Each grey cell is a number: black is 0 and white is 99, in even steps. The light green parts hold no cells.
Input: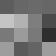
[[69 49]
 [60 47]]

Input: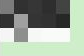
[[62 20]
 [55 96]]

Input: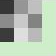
[[78 51]
 [86 72]]

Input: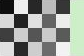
[[13 87]
 [80 33]]

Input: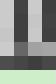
[[25 77]
 [25 78]]

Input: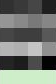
[[53 47]
 [24 24]]

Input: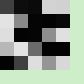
[[53  2]
 [ 1  2]]
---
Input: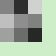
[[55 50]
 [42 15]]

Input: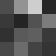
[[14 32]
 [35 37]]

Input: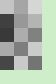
[[59 70]
 [67 50]]

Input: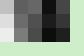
[[42 31]
 [48 29]]

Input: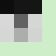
[[38 83]
 [67 82]]

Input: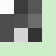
[[31 42]
 [83 20]]

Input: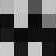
[[74  4]
 [ 4  6]]

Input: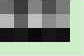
[[38 74]
 [ 9  4]]
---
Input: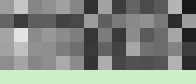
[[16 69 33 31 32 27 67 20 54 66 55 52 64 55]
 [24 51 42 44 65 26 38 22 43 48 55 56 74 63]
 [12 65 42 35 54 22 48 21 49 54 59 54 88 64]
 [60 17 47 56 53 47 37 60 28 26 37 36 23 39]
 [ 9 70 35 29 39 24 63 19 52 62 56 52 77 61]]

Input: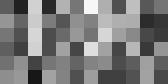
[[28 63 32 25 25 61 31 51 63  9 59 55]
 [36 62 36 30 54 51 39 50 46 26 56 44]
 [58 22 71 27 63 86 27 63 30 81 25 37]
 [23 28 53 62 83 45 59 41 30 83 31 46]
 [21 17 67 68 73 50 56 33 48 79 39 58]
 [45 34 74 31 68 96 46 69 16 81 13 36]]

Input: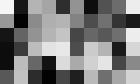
[[82 65 43 72 12 27  1 17 75 34]
 [53 27 89 81 66 85  7 40 73  5]
 [83 10 70 79 30 90 88 73 23  5]
 [92 43 34 40 27 76 70 57 39  8]
 [10 20 44 30 51 70 68 54  1 59]
 [92 42 32  5 57 18 64 70  9 95]]

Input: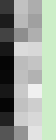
[[88 57 33]
 [84 80 13]
 [80 75  2]
 [93 78  9]
 [69 74  3]
 [76 73  2]
 [84 85  9]
 [68 55 26]
 [62 72 11]
 [67 75 22]]

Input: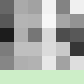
[[86 63 90 69 68 52]
 [21 78 85 74 74 48]
 [34 30 84 46 68 11]
 [57 64 96 69 70 34]
 [93 51 94 63 66 40]]

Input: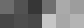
[[70 65 77 28 30 27]
 [61 66 43 21 32 42]]
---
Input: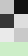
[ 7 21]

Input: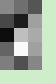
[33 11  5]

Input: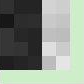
[80 78 14 20 12]

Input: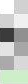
[81 81]

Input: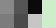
[ 4 29]

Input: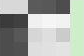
[30 95 83 31]

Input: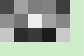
[24 63 22]

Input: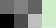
[38 30]

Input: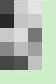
[88 76 78]
